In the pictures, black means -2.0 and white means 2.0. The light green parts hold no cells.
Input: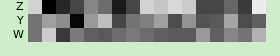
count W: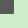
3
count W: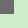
2
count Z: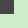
4
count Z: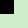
1

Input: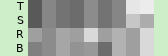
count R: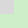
2
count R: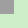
4

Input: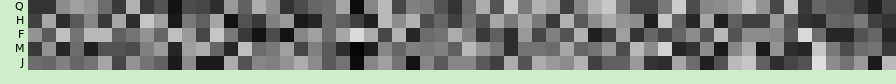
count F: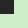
4
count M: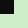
0
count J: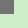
5
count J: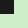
4

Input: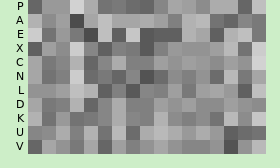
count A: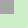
3
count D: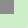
3
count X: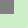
2
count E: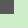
1
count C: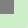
2

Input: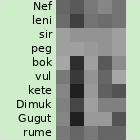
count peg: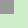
1
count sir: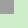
2
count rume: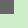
3
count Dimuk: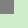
3
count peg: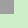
3
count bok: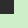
1
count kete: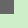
0

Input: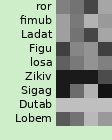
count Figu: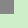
1
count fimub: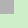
1
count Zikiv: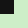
0
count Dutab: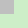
4

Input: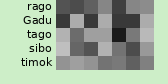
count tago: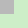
1
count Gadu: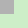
0
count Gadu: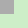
3

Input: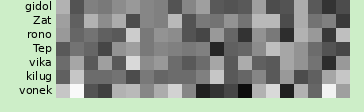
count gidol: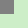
2
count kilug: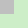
0
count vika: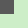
5
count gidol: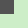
4

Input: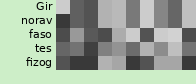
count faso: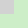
1
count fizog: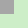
3
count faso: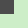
3
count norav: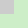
1
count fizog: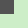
2
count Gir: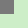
1
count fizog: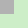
1

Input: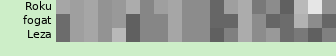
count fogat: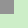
1
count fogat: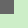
4
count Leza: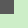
0
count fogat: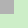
1
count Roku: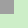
3

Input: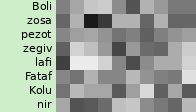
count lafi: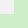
0
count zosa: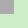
0
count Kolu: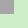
3
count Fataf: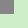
3

